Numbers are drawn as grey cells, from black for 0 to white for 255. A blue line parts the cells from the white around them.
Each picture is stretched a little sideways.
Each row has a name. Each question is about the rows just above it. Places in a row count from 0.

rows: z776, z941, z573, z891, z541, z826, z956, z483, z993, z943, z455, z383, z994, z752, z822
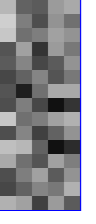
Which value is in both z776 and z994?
[91]
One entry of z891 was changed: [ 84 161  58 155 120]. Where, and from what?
2, [52]
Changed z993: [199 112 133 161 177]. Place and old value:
2, [126]
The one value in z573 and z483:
[126]
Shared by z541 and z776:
[91]

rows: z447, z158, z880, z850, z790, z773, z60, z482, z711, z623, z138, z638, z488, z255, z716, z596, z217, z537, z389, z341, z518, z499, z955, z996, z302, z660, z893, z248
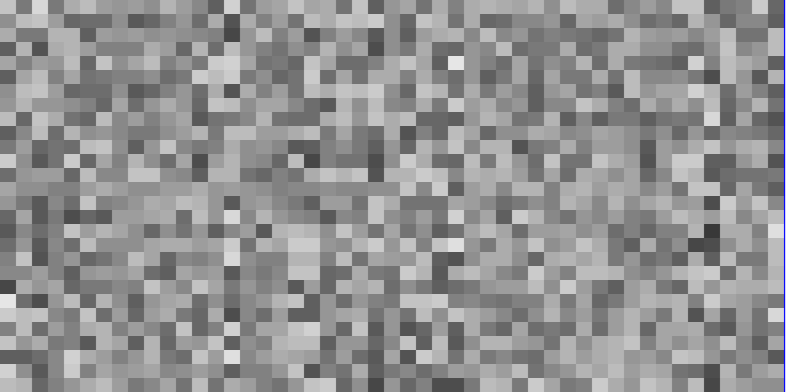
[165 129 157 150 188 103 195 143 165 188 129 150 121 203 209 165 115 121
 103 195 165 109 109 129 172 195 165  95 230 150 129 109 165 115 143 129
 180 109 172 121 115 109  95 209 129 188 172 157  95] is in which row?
z790
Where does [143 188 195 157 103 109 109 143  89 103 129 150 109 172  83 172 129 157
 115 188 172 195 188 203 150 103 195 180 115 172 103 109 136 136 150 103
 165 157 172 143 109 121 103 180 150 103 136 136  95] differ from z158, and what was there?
24, [143]
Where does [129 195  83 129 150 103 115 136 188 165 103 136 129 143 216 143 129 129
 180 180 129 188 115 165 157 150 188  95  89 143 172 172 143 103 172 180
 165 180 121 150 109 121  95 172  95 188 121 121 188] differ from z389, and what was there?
28, [83]
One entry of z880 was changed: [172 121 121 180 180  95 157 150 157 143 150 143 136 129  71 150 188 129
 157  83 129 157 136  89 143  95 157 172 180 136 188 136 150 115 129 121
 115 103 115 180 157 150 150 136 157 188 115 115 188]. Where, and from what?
42, [157]
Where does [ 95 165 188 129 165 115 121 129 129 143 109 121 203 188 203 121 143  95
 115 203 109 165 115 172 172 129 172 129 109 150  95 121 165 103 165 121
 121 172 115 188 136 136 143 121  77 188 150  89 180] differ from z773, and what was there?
17, [103]

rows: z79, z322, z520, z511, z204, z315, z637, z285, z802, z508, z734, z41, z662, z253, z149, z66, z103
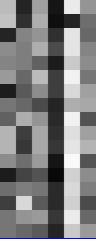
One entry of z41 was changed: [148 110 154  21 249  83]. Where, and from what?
0, [140]
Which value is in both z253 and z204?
[126]
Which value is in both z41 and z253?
[110]
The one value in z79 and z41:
[21]

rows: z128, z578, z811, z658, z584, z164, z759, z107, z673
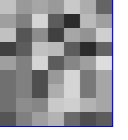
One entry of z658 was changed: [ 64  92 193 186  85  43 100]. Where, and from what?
4, [92]
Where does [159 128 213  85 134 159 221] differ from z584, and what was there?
3, [92]

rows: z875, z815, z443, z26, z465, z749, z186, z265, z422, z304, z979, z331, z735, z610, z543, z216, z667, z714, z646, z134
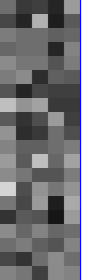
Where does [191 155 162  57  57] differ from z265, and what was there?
1, [147]
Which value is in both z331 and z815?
[90]

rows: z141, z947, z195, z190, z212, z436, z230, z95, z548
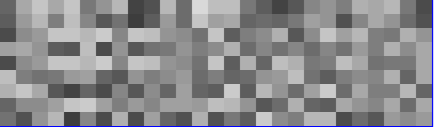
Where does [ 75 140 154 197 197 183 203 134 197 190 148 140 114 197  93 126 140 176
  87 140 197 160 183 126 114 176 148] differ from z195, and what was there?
24, [120]
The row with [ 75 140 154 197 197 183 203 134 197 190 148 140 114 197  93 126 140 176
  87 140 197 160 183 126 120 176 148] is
z195
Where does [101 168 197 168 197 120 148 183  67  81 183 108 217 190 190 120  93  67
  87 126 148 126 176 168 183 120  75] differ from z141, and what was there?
19, [134]
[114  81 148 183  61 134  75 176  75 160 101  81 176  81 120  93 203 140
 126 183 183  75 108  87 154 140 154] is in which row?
z548
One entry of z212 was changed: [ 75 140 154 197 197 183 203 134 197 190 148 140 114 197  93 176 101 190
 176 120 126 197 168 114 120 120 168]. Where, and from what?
21, [190]

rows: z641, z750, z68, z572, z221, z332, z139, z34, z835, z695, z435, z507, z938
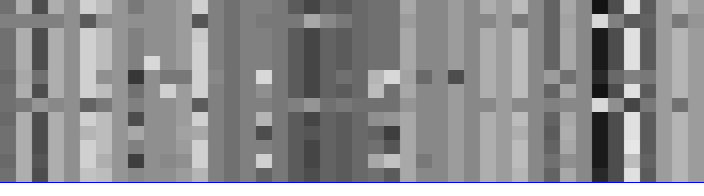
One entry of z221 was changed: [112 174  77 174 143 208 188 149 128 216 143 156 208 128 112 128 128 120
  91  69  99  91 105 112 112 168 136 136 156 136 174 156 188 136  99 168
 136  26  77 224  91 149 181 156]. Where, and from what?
41, [156]
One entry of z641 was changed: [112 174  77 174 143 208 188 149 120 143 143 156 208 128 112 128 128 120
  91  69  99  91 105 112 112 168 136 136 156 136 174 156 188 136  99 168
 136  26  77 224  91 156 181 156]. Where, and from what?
37, [19]
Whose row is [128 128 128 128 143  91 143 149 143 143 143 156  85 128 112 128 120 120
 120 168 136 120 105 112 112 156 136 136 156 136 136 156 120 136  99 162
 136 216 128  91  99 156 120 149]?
z750
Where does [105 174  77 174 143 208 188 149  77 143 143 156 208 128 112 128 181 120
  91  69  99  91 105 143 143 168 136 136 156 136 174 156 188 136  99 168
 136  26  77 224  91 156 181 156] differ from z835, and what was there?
24, [149]
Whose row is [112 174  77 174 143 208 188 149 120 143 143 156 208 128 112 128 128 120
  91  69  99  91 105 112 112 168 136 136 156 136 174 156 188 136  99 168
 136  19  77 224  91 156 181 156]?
z641
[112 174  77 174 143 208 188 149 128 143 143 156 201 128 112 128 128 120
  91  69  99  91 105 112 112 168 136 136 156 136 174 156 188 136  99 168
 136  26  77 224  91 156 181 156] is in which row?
z68

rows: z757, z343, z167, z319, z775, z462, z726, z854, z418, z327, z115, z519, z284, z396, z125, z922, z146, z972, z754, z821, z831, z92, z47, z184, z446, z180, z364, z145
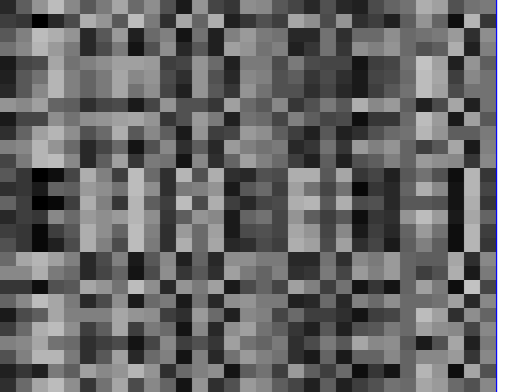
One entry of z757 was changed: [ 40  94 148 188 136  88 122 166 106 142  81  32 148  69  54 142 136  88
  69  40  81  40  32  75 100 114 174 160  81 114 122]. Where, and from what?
11, [26]
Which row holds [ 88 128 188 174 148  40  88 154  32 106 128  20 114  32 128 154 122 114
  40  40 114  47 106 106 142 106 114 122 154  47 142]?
z167

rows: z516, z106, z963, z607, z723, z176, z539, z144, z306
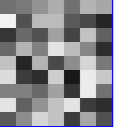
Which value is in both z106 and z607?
[187]
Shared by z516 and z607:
[180]
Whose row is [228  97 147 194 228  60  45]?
z144

